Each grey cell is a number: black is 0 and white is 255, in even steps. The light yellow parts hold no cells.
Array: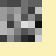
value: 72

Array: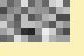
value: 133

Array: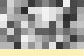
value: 166

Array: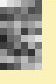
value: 201

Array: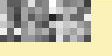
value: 93

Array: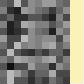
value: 185

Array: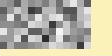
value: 96

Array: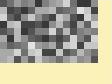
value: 156
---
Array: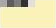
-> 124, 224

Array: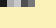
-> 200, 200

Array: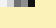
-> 112, 243

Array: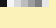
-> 189, 245

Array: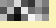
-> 232, 244

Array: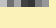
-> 66, 194

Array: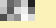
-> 221, 249

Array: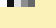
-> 226, 254
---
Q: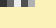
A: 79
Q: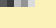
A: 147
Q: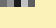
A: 195
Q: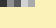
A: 210
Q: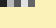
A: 226
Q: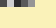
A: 90
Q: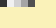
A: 165
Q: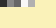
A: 248
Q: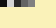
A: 99
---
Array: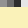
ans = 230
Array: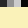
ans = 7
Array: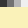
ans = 240
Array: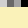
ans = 1
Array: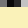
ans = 195
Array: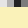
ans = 123
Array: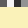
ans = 147
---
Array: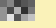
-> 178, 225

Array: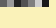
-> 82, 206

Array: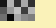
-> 194, 194

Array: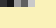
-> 156, 201

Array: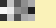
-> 142, 247

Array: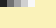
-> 165, 248

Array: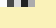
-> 220, 251

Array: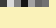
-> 20, 218
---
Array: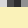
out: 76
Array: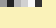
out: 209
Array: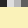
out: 222
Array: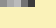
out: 187
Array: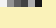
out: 66
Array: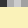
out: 175
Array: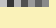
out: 154
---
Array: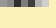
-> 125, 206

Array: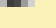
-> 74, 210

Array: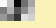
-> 82, 249

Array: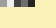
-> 67, 239

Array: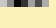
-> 50, 199

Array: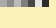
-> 126, 228

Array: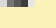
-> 88, 230

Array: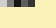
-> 21, 207
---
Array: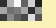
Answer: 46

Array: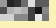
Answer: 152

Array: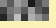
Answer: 134

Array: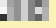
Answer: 234

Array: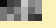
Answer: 10

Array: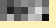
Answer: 101

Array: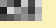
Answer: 145
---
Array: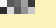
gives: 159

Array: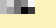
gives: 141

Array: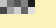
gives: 131

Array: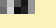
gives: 23

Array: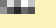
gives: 251

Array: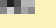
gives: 181

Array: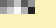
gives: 91
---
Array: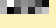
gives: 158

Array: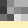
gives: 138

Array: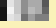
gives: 170

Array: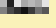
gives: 113

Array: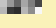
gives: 140

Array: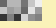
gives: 227
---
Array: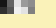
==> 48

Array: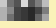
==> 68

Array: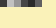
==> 193

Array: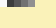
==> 249

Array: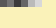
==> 116

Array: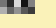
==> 175
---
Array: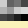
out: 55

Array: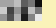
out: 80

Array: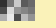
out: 232

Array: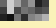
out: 17

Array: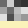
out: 79

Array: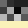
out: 76
